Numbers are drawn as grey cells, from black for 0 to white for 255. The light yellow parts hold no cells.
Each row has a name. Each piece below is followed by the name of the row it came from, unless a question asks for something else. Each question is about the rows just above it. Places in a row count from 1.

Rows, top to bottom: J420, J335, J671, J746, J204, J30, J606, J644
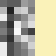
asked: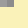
J420
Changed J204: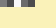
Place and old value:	5, [64]
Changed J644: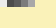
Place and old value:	3, [108]
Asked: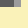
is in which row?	J420

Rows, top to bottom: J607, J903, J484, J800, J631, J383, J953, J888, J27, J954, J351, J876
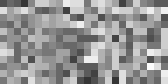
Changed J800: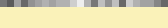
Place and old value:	2, [104]
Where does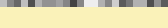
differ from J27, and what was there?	1, [177]
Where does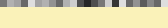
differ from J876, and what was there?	13, [53]

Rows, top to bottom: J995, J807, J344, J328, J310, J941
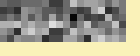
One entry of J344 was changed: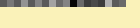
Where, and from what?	9, [90]
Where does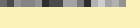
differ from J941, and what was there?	1, [120]
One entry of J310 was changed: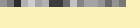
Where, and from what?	12, [147]
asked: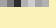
J941

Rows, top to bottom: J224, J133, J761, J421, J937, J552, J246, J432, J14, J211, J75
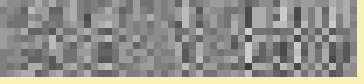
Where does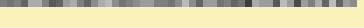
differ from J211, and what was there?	38, [172]
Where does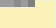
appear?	J224
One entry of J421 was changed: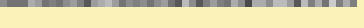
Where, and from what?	12, [140]

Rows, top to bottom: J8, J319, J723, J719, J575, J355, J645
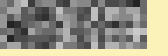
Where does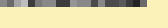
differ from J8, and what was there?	9, [75]
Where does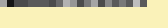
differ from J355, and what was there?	2, [36]
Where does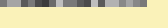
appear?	J645

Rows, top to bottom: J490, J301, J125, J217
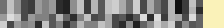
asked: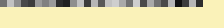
J301
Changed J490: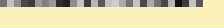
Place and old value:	20, [206]
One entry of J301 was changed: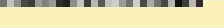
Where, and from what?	18, [169]
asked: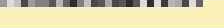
J125
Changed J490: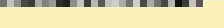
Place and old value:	6, [154]
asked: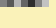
J125

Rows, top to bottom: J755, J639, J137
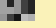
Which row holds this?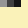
J137
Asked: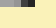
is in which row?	J639
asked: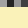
J755
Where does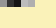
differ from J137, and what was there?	2, [64]

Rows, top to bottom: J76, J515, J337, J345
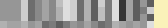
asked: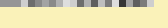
J515
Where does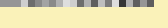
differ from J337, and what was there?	19, [163]

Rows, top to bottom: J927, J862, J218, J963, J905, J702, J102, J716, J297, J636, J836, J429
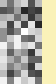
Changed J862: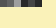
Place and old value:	6, [56]
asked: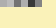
J218
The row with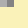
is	J297
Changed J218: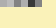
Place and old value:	3, [115]
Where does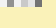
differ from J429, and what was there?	2, [131]

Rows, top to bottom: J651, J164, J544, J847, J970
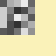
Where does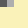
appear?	J651
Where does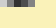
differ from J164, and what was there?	5, [145]
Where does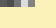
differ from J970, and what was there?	5, [145]
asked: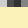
J847
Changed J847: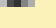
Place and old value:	1, [206]
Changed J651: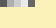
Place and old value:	3, [190]

